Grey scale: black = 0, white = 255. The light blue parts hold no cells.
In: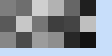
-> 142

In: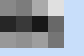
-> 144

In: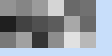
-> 141

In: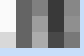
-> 171

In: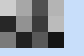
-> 33

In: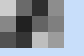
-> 53

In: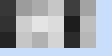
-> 212
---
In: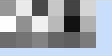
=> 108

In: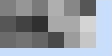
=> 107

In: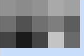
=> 68

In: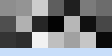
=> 52

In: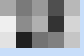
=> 226

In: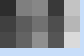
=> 72

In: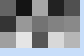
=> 159

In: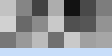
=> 119

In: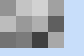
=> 115
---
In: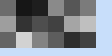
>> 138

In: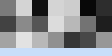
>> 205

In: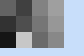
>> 64

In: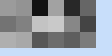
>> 162

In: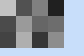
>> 81

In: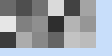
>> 218
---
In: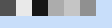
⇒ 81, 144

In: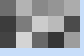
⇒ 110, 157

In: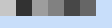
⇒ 198, 102

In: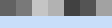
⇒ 98, 162

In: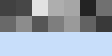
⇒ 65, 57

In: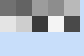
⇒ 113, 73

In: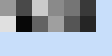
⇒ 152, 37
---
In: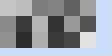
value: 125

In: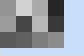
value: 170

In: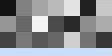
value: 165

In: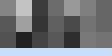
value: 60

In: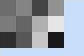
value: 68

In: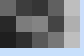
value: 53

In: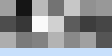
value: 187

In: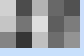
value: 178

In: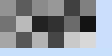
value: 140

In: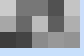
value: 118
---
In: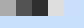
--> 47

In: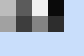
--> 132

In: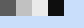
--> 234

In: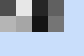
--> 20

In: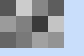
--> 161

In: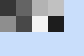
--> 243

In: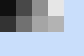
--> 165

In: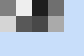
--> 72

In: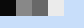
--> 104
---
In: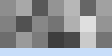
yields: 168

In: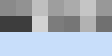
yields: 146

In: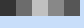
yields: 108

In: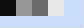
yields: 152

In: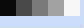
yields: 72

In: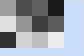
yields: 78

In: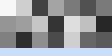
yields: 206

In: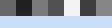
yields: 33

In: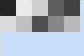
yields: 234
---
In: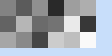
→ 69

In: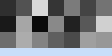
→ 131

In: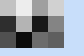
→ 108

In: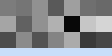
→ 83

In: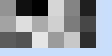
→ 229

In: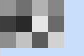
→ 91

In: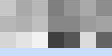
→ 242

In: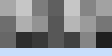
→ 57

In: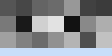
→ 107
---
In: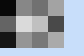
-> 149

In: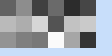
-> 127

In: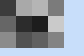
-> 81

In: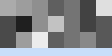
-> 157

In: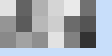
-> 162

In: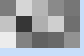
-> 130
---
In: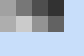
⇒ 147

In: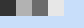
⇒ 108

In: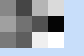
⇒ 239

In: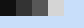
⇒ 87

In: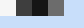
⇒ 21

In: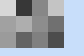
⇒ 128

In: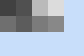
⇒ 123

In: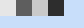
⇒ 201

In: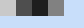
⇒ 30

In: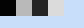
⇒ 36
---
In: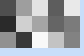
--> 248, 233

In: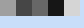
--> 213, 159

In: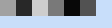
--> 205, 161

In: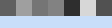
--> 215, 159

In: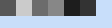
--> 203, 135

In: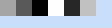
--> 254, 193

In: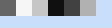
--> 246, 198
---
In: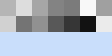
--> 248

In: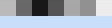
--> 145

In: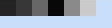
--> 138

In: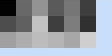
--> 118

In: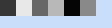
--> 5

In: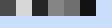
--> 111

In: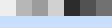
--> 82

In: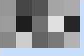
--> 165

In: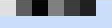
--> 60

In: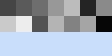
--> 36
